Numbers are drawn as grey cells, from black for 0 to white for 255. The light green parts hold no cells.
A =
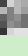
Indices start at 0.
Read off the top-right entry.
170
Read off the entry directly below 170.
158
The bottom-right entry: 225
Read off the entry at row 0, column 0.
69
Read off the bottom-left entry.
53
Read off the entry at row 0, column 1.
212

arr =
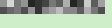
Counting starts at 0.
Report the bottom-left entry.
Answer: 80
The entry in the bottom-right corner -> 80
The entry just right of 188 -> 135
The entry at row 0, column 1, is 214
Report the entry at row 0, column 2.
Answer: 119
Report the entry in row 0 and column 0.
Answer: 147
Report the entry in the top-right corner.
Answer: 159
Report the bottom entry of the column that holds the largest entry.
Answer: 105

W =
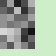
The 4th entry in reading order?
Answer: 76
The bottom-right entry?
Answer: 76
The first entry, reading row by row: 76
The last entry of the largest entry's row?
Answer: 20
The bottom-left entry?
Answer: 146
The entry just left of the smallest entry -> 63
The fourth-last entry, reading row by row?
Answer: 89
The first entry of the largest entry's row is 214
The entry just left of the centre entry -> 119
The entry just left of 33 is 160

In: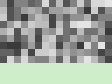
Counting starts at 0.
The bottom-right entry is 70
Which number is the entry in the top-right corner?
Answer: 228
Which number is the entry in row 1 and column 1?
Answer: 83
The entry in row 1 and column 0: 188
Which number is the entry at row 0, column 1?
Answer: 70
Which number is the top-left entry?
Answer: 159
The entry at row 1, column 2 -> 114
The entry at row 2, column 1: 83
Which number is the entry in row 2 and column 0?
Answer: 204
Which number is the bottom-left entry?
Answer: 83
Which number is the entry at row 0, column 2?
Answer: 130

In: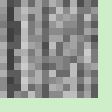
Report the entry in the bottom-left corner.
175
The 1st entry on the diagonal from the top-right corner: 92
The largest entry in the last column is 163
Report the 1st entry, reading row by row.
163
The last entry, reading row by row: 92
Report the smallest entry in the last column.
78
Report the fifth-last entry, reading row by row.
189
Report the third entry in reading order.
92
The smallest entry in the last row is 78
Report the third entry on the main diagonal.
150
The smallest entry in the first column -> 123
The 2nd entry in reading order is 78
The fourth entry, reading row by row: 163
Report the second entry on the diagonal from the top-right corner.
123

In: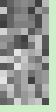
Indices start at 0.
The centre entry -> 184
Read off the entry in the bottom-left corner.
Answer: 100
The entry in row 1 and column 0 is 199
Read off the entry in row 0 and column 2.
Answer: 127
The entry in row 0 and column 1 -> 100
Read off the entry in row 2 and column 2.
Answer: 139
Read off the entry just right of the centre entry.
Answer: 168
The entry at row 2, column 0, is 75
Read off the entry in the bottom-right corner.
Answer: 75
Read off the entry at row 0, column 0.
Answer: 75
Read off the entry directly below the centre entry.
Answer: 199
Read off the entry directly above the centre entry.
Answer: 75
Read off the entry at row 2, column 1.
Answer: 100
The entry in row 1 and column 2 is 115
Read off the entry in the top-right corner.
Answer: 184

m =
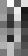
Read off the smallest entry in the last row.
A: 93
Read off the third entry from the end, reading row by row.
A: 192
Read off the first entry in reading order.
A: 147
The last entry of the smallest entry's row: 24
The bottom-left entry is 122
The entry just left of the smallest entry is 236
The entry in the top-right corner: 222
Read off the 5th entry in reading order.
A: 147
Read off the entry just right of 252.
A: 93
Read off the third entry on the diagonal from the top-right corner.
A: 61

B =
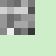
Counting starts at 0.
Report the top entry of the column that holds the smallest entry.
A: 121
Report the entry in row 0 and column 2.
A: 108
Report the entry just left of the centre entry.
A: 108
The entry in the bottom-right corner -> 53
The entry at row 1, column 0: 210
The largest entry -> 238
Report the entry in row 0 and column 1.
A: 121
